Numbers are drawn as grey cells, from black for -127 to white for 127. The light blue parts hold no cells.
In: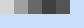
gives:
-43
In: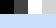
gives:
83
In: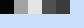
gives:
-68
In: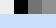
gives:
16
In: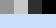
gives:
-125
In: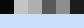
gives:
-99
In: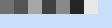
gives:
103
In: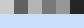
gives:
-90
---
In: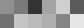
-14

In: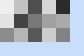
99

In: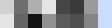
101

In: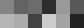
54

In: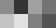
68

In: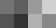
-43

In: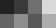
-27

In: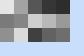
-5
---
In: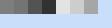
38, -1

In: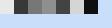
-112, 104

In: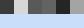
36, -68

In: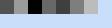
60, -45

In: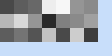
10, -34

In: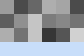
-52, 46

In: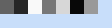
25, -29
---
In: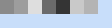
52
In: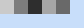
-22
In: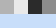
12
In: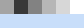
127
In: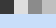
63
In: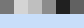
-30
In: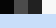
119
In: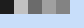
3
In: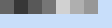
23
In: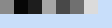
91
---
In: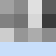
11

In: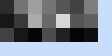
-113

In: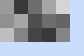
4

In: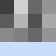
20

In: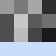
-102

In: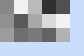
50

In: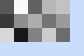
-19
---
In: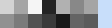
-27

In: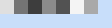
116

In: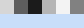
115

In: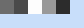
25

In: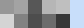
-19

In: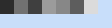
-34
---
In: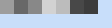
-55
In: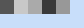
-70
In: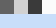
-69
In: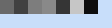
70
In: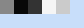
117
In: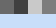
73
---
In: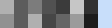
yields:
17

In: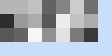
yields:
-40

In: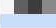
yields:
117

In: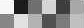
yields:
7

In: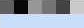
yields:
-32

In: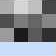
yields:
27

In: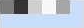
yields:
-3

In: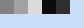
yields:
2

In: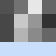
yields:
-56
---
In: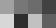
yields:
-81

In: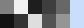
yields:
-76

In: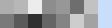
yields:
-37

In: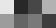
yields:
-26

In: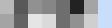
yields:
-28

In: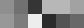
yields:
-3

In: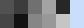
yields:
-109

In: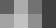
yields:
66

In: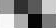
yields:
46
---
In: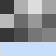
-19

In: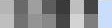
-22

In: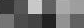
-41

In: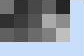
-67

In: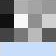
120

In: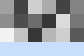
-49

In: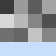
57

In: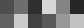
-17

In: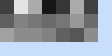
2

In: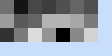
-38
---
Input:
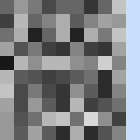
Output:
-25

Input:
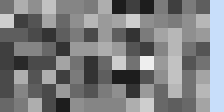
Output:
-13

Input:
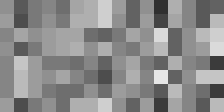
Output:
16

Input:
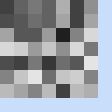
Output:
-62

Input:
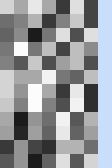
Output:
84
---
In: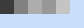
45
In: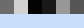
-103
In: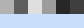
28
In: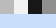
114
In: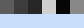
79
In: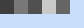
-47
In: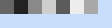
-36
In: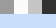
123
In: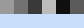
60
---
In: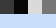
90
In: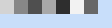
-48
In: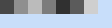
59
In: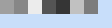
108
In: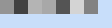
52
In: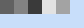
-69
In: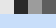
28
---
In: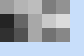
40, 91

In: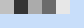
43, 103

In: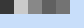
8, 74

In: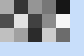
-62, 118

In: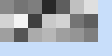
73, 116

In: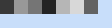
-92, 88

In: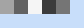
117, 117

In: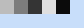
-75, 95

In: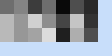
14, 92
